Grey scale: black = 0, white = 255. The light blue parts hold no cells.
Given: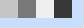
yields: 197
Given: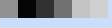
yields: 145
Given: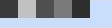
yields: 58
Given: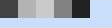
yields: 66
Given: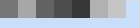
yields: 118
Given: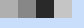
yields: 175
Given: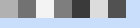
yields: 177
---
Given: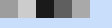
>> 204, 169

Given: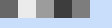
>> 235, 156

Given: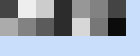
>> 238, 215

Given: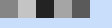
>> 196, 165

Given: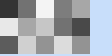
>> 244, 232

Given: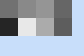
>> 232, 171

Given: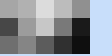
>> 220, 199

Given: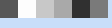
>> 253, 200

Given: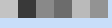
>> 195, 186

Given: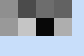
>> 197, 174
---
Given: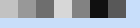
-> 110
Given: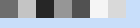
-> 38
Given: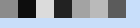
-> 219
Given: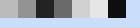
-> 34
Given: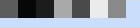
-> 28
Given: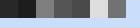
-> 126
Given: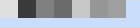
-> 128
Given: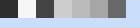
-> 67
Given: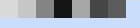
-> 132
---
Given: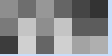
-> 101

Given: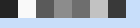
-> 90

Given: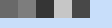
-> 53

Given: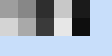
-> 58

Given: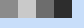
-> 109

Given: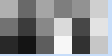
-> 93

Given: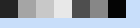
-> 200
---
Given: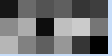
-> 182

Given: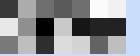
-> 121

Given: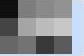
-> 103

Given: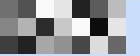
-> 62

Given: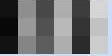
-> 18

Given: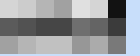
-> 161

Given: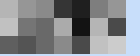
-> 95

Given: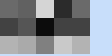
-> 179
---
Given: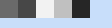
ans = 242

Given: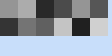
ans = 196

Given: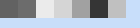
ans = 161

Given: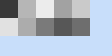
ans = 122

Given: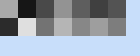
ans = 135

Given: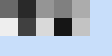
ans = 217

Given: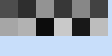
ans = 201
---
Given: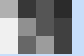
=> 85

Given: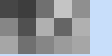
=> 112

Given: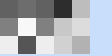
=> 97

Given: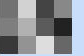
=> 68

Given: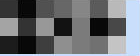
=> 81

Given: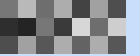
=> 110

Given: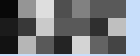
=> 222

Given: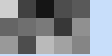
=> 21

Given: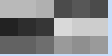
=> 176

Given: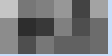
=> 128
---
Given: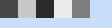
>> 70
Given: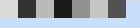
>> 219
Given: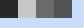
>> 41
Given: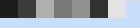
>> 29
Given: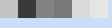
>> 194
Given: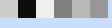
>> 205
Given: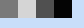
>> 121
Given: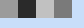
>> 155
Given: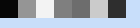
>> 6
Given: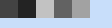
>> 67
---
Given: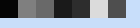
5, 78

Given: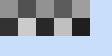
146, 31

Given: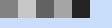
130, 36

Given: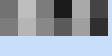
114, 47

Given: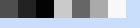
78, 248

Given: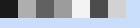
26, 210

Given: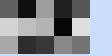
97, 115

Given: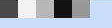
73, 152

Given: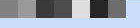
129, 108
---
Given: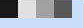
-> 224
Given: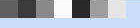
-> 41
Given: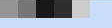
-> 24
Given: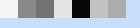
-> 7
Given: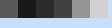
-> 65
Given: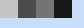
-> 75
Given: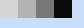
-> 179
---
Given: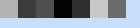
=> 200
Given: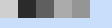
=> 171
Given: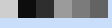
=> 123
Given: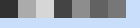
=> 98
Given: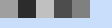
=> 77
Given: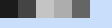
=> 173
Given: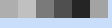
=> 37
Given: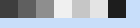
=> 228
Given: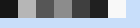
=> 32
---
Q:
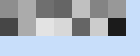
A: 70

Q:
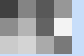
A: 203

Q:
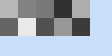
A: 101

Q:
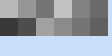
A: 57

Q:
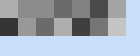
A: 53

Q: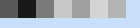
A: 89

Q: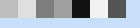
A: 190

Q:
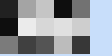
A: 123
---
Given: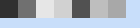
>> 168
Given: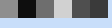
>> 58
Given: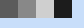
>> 28
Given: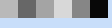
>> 8
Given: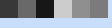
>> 123
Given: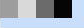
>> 5
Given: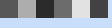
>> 66
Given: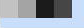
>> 70
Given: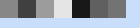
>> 115
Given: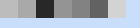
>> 211
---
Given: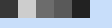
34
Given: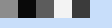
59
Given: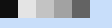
99
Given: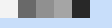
40
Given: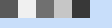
56
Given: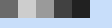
33
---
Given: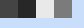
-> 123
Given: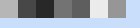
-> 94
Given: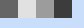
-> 156
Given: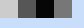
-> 119
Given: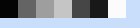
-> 70
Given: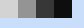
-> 148
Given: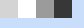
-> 212
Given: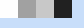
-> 200
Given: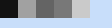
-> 120
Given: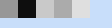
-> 171
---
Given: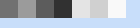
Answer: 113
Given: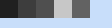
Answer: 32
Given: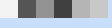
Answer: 243
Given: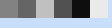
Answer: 130
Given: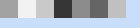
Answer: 162
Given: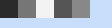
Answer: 43
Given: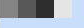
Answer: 132
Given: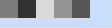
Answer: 125
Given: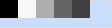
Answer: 0
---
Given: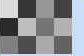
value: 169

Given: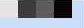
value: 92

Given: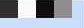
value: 15

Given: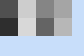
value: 100

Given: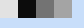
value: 115

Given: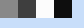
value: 252

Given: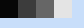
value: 102

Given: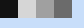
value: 160

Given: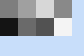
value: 82
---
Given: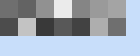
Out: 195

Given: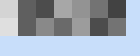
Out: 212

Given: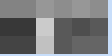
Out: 193

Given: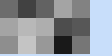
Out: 184

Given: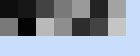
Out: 185

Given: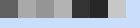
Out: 179
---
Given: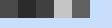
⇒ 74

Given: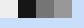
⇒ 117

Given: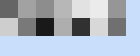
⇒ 216

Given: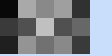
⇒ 159

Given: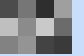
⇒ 159

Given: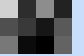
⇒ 120

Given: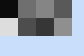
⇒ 133

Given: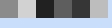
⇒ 139

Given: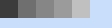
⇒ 134
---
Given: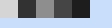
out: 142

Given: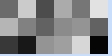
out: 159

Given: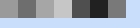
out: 79

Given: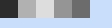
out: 221

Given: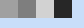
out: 126

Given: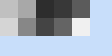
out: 68

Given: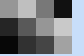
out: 49

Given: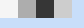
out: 173

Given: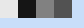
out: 21
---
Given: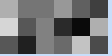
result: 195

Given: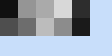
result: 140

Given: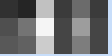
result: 125

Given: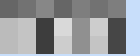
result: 196

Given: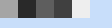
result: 64

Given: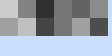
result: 160

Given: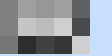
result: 54

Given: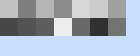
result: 49

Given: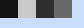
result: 46

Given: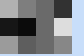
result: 106
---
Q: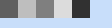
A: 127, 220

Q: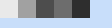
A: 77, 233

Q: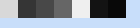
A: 102, 239

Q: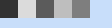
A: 91, 219

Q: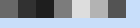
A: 124, 221

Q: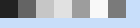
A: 225, 248

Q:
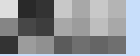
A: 168, 222

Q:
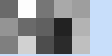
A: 96, 253

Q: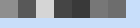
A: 69, 213
